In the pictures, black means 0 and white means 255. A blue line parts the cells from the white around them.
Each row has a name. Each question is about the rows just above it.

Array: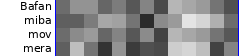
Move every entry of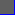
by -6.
[89]
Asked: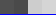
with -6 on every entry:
[ 74  68 199 207]
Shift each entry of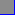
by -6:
[133]

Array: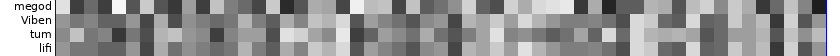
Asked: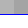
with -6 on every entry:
[174 158]
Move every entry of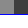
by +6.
[144  68]
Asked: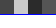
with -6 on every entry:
[ 64 196  37  79]
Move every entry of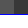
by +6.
[91 62]
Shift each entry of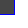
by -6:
[64]

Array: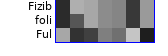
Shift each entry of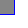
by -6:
[127]
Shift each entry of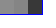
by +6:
[146 139  62]

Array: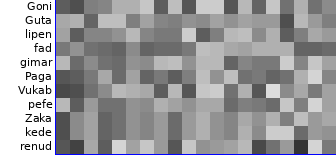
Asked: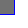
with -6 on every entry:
[107]
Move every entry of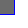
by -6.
[101]
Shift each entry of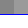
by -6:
[127 148]
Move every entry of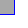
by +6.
[174]

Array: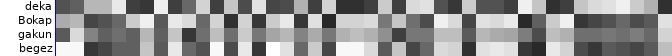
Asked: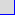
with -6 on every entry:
[212]
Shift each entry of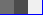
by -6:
[105  70 234]
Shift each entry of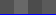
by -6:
[76 98 70 84]
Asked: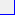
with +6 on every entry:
[246]
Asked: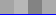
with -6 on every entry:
[159 177 125 165]

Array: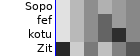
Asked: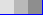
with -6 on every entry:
[219 179 136]
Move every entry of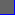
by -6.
[94]
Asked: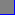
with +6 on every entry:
[135]
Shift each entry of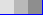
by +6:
[231 191 148]

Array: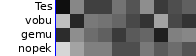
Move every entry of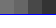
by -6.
[109  96  66  45]
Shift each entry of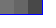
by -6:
[109  96  66]
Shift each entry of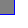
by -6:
[122]

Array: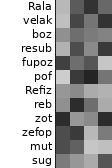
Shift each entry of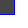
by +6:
[76]
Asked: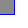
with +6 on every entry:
[144]

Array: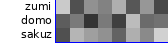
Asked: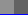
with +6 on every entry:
[151 105]
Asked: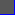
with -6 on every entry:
[81]
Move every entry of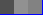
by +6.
[ 86 151 136]

